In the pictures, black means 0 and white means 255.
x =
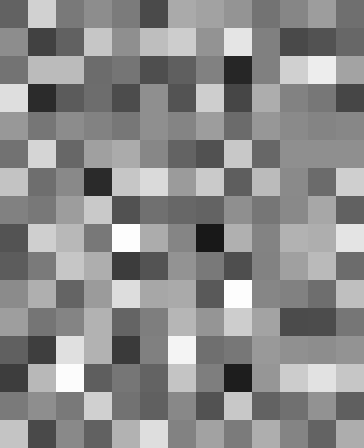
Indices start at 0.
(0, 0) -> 98
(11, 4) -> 100
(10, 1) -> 175
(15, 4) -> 178
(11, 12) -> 118
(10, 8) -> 253
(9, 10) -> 160
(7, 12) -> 97
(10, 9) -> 134
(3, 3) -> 109
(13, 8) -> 29
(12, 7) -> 111
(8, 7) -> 24
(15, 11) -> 99
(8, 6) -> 133
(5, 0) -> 114
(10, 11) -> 110
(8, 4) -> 253
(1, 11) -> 82
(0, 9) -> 115
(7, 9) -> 118
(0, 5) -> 74
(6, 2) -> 137
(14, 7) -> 82
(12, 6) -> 244
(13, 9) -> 150
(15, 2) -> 137
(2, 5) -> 78
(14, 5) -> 96
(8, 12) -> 228
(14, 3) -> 208
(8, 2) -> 184
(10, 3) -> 155
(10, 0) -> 139

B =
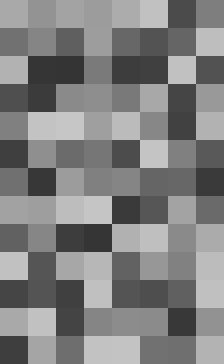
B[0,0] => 169
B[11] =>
[169, 193, 68, 133, 140, 139, 56, 146]
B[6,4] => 133
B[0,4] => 172
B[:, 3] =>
[156, 157, 122, 142, 159, 118, 128, 197, 53, 183, 192, 133, 194]
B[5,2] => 107
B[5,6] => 128
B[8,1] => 134
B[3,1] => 59
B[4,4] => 187
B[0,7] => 126
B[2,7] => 82
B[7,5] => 86
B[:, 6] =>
[75, 101, 193, 69, 65, 128, 103, 163, 138, 129, 96, 56, 111]
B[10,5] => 78
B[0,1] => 147
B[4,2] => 198
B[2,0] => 178
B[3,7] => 153
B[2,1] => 53
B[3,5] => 168
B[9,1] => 85
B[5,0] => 63
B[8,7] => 171
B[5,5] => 196
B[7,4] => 58
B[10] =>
[69, 84, 64, 192, 84, 78, 96, 192]
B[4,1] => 195
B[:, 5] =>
[193, 83, 64, 168, 135, 196, 101, 86, 191, 151, 78, 139, 113]

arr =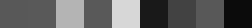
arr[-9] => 88
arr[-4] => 25
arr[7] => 88
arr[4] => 215

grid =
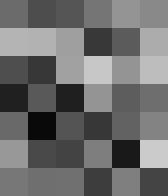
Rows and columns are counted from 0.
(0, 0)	107
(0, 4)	148
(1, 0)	180
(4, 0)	105
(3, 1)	89
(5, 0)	152
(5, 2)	67
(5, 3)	126
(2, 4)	148
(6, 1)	111
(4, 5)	131
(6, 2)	112

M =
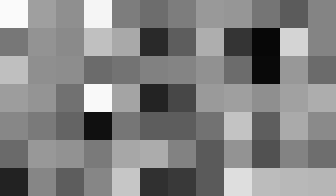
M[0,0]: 250
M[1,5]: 41
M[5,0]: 106
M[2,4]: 115
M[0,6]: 125
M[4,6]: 93
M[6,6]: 57
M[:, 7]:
[153, 174, 145, 154, 114, 90, 90]
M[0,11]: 132
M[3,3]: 249
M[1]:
[119, 147, 138, 192, 169, 41, 93, 174, 52, 7, 212, 132]
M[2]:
[191, 143, 141, 107, 115, 129, 132, 145, 108, 9, 152, 107]
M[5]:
[106, 152, 146, 122, 167, 172, 130, 90, 147, 81, 131, 110]
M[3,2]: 113
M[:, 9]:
[117, 7, 9, 143, 94, 81, 188]
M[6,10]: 184
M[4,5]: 93
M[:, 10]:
[91, 212, 152, 161, 170, 131, 184]
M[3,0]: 157
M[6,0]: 34
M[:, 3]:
[245, 192, 107, 249, 16, 122, 134]
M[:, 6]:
[125, 93, 132, 71, 93, 130, 57]

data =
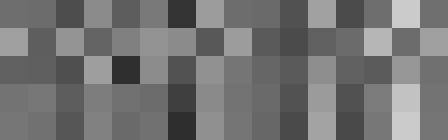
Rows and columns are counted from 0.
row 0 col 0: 110
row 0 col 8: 109
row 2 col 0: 96
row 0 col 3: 139
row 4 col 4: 106
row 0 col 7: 156
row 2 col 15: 112
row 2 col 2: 79
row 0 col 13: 110
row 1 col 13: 182
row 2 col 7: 145
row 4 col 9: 103
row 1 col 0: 159
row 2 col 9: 102
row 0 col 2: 77
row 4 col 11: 163
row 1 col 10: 75
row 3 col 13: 123
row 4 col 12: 73
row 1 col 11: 96
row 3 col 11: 155
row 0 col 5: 121
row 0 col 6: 51
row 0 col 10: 81
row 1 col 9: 90
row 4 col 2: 86

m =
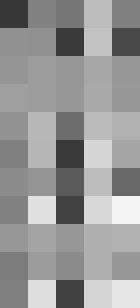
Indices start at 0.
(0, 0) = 55
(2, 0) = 149
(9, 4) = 153
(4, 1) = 183
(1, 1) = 144
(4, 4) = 176
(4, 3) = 187
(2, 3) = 167
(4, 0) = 146
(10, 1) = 222
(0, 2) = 119
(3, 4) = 153
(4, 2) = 109
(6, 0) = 140
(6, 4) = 104

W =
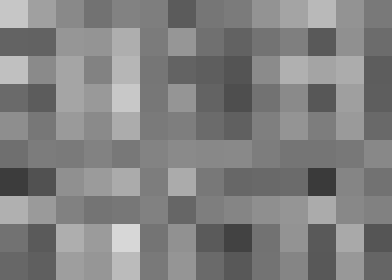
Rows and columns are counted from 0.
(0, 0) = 198
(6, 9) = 105
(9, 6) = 149
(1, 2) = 150
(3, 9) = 114
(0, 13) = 121
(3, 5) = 119
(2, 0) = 192
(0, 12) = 147
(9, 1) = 95
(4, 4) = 172
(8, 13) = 85
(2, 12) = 172
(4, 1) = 119
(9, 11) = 88
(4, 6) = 126
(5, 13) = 136
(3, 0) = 106
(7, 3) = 116
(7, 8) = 133
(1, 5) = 123
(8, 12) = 169
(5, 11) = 117
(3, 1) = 92
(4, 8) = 96
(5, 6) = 138
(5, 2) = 122
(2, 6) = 99
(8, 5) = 116
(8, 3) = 155
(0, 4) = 130
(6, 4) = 171
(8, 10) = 147
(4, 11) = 125
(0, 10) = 164
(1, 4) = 174
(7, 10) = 149

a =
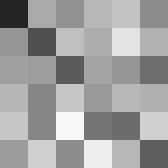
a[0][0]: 37
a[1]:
[150, 79, 191, 174, 227, 177]
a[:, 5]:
[140, 177, 110, 176, 207, 94]
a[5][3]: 238
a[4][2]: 248
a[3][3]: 154
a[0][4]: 195
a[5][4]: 183
